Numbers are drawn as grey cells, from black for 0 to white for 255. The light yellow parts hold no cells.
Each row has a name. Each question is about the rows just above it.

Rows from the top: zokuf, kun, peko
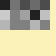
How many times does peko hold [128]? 3
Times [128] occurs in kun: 1
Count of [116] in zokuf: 1

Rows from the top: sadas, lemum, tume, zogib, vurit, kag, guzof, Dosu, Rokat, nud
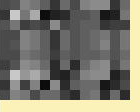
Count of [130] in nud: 1
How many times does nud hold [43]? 3
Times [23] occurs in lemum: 1

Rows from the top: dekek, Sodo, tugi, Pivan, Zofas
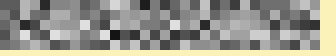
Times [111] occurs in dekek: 5
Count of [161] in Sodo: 4

